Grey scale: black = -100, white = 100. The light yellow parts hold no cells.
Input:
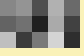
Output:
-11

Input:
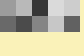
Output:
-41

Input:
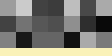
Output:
-10

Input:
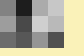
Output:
-43

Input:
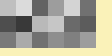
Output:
-55

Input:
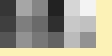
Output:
-1
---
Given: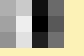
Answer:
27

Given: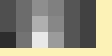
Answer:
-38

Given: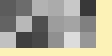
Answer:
-22

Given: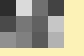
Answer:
-41

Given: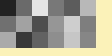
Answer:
-12

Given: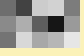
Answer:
8
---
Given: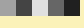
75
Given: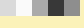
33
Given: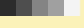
3
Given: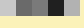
-4
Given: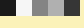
3
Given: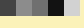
-12
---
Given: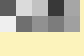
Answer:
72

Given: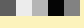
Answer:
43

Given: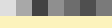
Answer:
32

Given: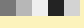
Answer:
65

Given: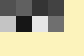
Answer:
54

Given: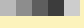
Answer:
45
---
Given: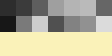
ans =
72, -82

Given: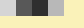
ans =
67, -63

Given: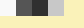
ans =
95, -62

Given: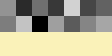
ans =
65, -100

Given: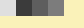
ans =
75, -54

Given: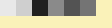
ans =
82, -75

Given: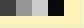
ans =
61, -93

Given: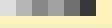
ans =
74, -56
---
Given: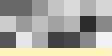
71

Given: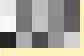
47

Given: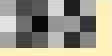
66

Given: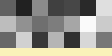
-44

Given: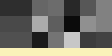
-69

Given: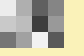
37

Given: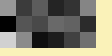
-72

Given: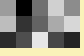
-12

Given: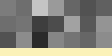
-19

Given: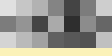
-47
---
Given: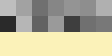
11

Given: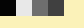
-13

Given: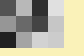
-63

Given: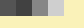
5

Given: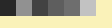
-14

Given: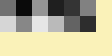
-59

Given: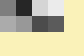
67

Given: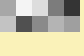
-3

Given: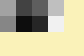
-26
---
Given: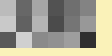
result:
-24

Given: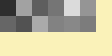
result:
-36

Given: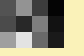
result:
-69

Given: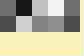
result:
63

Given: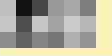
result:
-39

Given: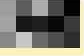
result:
-82

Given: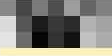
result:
-33

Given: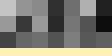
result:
-57
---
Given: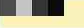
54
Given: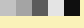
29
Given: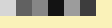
-24
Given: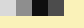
11
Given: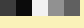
-91
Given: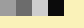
-15
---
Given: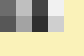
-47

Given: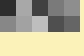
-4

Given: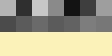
-51

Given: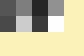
-70

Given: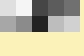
-28

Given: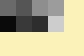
11

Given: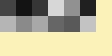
14

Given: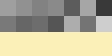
31
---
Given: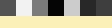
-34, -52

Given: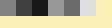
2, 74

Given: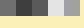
-13, 27

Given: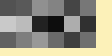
-36, -13

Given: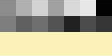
10, -58

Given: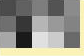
-41, -18

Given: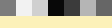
-3, -20

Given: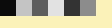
-91, 10

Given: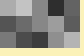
35, 41

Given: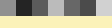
13, 64
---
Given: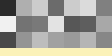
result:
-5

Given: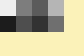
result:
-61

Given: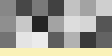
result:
-72

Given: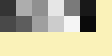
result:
25

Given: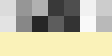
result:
-70

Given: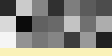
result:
-24
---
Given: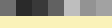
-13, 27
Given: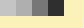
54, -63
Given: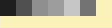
-76, -10
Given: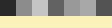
-68, -35
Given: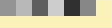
16, 6
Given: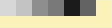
69, -22
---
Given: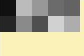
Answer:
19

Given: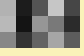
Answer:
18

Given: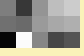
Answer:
21

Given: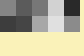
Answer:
-7

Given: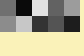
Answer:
77

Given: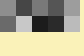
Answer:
-5

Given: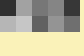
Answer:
-7

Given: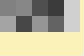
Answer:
-38

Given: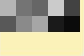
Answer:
-20
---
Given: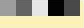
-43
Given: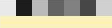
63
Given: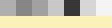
91
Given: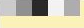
36
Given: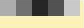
58
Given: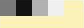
88
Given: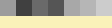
60
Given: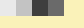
-17
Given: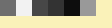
20
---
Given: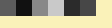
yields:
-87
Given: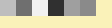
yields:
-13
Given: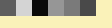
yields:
66
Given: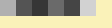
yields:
-34
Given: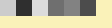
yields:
-63
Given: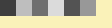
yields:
49
